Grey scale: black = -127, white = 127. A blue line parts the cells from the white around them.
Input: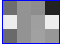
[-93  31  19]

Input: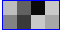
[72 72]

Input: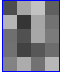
[-32  38 -46 -14]

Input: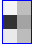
[ 62 -77]

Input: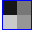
[-8 73]

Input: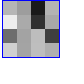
[ 51 -79  35  80]

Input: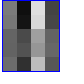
[-59  88 -53 -28]

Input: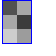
[39 40]

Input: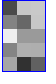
[ 73 -24 111]
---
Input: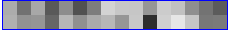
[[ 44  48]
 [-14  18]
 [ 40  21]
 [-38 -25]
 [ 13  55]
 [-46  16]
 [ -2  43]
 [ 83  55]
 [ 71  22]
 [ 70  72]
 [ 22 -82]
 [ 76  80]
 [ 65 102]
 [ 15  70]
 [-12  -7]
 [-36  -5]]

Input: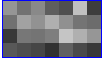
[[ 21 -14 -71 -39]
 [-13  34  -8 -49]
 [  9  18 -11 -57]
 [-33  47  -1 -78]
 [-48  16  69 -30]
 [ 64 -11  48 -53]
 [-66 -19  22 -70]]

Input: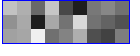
[[ 66  17  33]
 [ 47  41  38]
 [-22 -98 112]
 [ 70  40 -15]
 [-55 -12   3]
 [-97  89  46]
 [ -7 -13 -48]
 [  7 -28 -61]
 [-14 -45  -1]]

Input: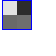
[[ 98 -22]
 [-83 -17]]

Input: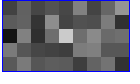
[[ -61  -36 -108   -5  -38]
 [ -30  -29    1  -41   -5]
 [ -57  -75  -80  -57  -41]
 [ -44   13  -17  -61  -34]
 [ -56  -59   75  -65  -36]
 [   1  -46  -17   -3  -65]
 [ -59  -49   10    0  -28]
 [ -25   -3  -21  -40  -12]
 [  21  -78  -16  -40  -76]]

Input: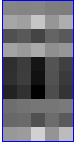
[[   6   38  -47   35  -81  -79  -93  -17  -23   24]
 [   4   32  -38   26  -67  -66  -78  -12  -21   28]
 [   5   70  -59   42 -106 -110 -126   -9  -47   81]
 [  -1   22  -27   15  -43  -45  -50   -9  -19   20]
 [  -2   46  -38   22  -63  -69  -75   -5  -37   60]]
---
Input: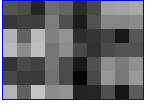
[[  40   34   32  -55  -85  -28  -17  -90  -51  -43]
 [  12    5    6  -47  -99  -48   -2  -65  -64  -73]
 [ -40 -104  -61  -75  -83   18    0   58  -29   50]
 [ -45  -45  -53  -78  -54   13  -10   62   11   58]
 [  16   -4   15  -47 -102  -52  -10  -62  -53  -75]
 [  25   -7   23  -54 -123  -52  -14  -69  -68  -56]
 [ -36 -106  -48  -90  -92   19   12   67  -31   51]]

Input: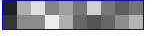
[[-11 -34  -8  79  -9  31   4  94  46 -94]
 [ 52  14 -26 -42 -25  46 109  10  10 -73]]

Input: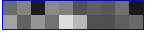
[[-103  -16  -40  -32  -44    0    9  -99    3  -19]
 [ -22  -33  -48  -47   56   92  -14   21  -29   34]]

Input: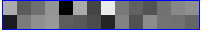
[[  15    7  -14  -44  -30   -7  106  -58   42 -124   20  -16  -36   44]
 [ -26  -14  -12   12  -46    3  -90  -52  -39  -34   24   15   -4 -100]]

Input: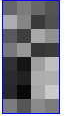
[[ -43  -24   -3  -25]
 [ -47  -69    5   45]
 [  16   41  -65  -38]
 [ -68  -72   22   -6]
 [  63   31 -106  -78]
 [  48   45  -94  -84]
 [  74   40 -119  -88]
 [  -4   10  -42   -4]]

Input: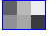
[[109  56 -30]
 [-68  38  17]]

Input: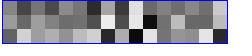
[[  74  -16    7  -17    1  -21   96  -69   37  -83   -9   11  -52  -10
   -57    5]
 [  59  -24  -23   60  -14 -112  102  -50  109  -47  -14  -18    2   30
   -23   27]
 [ -85  101   15   21  -11  100 -116   45  -87   80   60   18   47   30
    81  -28]]
